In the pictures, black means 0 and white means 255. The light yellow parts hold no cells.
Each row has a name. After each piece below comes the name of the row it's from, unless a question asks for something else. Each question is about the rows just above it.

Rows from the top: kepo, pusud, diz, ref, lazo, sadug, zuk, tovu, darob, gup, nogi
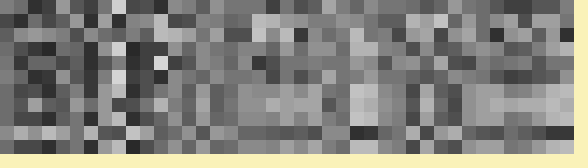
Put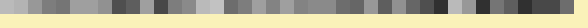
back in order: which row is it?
darob
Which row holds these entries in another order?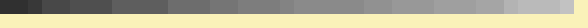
zuk
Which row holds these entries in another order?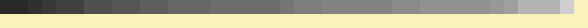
ref
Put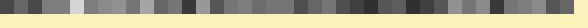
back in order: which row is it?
sadug
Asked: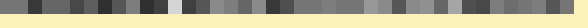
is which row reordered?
lazo

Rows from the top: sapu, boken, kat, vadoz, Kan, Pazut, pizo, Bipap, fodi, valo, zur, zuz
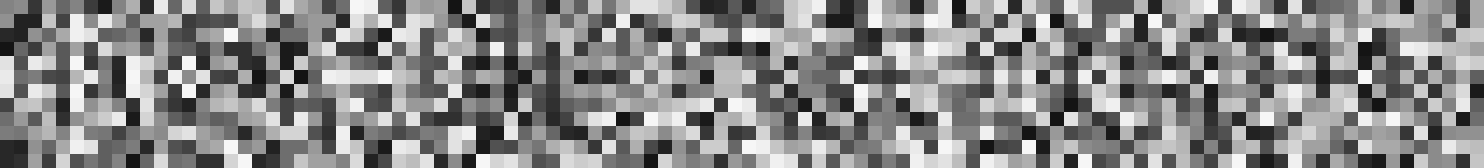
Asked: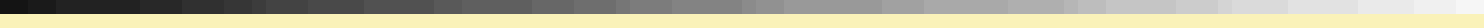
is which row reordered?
kat
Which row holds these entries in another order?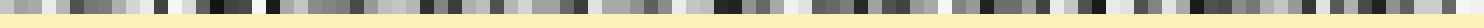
zur
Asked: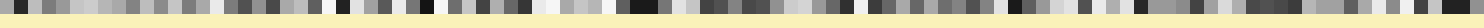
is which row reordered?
boken

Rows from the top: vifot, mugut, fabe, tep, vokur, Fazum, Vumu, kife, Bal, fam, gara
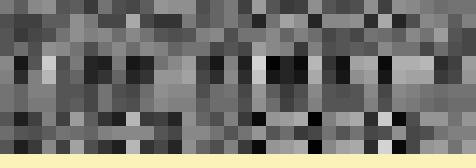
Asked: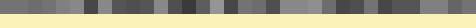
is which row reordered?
Vumu
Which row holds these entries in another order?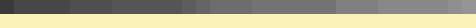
fam
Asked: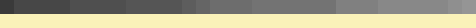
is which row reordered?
Vumu
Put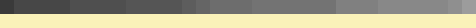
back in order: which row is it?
tep

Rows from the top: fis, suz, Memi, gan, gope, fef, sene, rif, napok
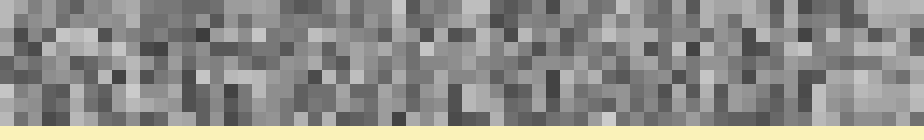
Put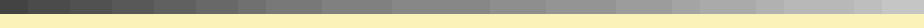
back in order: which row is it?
gan
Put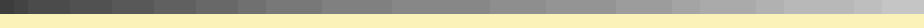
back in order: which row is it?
Memi
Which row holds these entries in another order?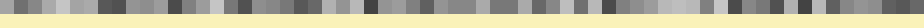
fef
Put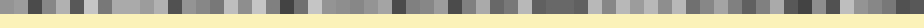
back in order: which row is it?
gan

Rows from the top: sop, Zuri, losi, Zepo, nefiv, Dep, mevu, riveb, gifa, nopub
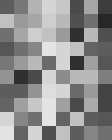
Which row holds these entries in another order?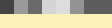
mevu
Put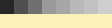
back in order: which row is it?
Zuri
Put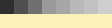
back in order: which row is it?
losi
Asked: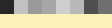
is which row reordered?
Zuri
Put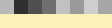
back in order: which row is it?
losi
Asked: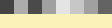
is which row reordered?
riveb

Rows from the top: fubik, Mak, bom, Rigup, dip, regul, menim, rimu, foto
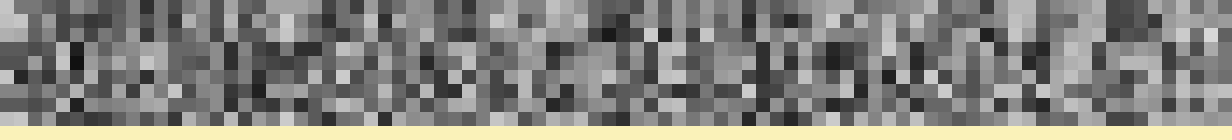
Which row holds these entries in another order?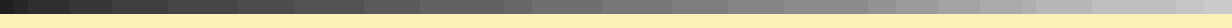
regul
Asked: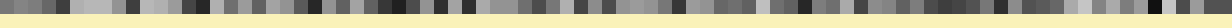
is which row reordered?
dip

